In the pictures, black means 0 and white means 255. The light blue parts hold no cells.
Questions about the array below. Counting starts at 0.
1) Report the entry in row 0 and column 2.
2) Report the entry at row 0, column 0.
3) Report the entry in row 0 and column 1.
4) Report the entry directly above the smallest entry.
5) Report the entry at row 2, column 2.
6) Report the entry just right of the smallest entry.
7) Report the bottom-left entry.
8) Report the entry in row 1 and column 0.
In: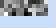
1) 169
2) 82
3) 169
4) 40
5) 142
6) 40
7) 169
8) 82

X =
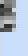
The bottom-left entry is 74
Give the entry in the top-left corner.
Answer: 173
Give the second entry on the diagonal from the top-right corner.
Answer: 115
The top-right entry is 143
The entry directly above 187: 159
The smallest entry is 34
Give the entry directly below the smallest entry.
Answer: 74
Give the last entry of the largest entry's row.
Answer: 215
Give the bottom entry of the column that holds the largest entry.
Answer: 200

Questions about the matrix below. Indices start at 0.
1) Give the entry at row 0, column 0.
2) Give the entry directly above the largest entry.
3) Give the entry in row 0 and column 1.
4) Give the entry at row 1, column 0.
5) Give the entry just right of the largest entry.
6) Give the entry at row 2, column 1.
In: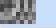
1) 111
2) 181
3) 96
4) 66
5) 66
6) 123
